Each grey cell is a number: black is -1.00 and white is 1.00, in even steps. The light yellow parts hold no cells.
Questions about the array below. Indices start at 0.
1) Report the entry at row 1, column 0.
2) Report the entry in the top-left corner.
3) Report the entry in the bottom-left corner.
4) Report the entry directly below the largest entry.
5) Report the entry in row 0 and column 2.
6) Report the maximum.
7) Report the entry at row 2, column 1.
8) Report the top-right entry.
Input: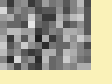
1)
0.69
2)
0.03
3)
0.46
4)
0.24
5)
0.03
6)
0.80
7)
0.36
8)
-0.42
